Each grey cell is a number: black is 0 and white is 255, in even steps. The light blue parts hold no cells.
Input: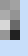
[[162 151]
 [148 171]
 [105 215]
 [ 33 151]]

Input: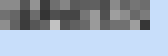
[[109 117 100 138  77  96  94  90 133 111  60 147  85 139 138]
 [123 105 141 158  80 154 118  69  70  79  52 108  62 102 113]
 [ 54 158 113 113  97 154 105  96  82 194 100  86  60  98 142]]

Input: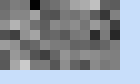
[[ 92  97 192 172 164 131 112  99   3 121 125 107]
 [129  55  92 130 115 121  82  86 163 134 134 114]
 [ 62 127 154 118 141 128 137  94 112 149 179 144]
 [ 39 123  43 125 120  89 104  98 164 146  64  80]
 [124 102  89 102 100 122 123 137 104  94 145 156]
 [127 130 140 144 128 148 102  63  83 132 152  91]
 [128 121 138  80  99 142  86 123 122 203 167  89]]

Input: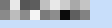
[[196 169 204 232 192  93  86 232 118]
 [130  95  11 141 123 244 139 188 138]]

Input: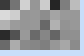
[[188 126  37 204 150 209 116  58]
 [152 153 164 141 152 150 206 218]
 [152 147 177 104 152 150 155 178]
 [144 143 101 134 106 153  82  42]
 [139 167 151 127 134 138 172 106]]

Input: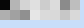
[[190 139 220 205 224 212 181   6]
 [217 199 217 218 230 144 161 175]]

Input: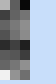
[[  8  94 181]
 [116  99  63]
 [142 121 100]
 [139 114  82]
 [ 31  64  43]
 [ 61  86  91]
 [144 118 101]
 [111 147 241]]
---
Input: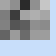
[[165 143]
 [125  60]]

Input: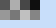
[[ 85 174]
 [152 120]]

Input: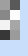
[[159  89]
 [136 252]]

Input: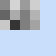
[[137 212]
 [101 171]]

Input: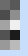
[[107  88]
 [ 76 142]]

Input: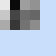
[[232  10]
 [199  69]]

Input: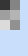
[[ 53 132]
 [159 180]]

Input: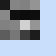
[[ 26 133]
 [137  15]]

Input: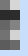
[[119 214]
 [ 43  44]]
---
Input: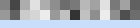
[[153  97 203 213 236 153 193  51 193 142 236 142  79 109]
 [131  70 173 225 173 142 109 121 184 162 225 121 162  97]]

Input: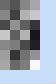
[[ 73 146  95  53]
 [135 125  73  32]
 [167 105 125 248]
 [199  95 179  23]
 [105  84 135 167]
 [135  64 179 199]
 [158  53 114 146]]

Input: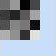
[[111 153   4  70]
 [174 144  48 224]
 [ 81 132 120  15]
 [ 58  36  90 163]]

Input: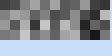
[[129 163 152  98 129  76  88 141  76  45 185]
 [120 129 197 110 141  98 163 175  64  24 120]
 [152  88 175  54 197  88 185 141  36  98  76]
 [ 64  76 129 163 110 163  88  98 152  64  54]]

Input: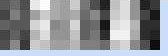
[[ 79 136  57 203 193 159 159 181 127 127 107 193 212 136  79  14]
 [ 69 127  88 159 203 170 159 170 107 136  69 203 221 148  69  24]
 [ 88 107  79 232 251 170 159 203 118  79  35 193 221 148  35  57]
 [ 69  97  69 181 221 148 148 193  97 118  45 241 241 170  45  35]
 [ 97  88  88 212 232 136 148 212  97 107  24 221 232 181  45  45]]

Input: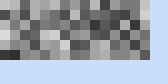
[[195 184 101 175 164 184 122 155 101 184  67 155 122 122 195]
 [218 164  89 101 195 207  89 143 155  89  78 143  67 143 112]
 [ 78 143  78 175 133 112  78 184  89 112 101  78  67 122 207]
 [175 133 143  78 164 155 207  78  89 164 184 101 133  67 133]
 [184 122 164  89 122 112 133  89 112  56  89  67 175  56 164]
 [ 56  47 133 143 112 155 175 112 122 164 175 133 133 155  89]]
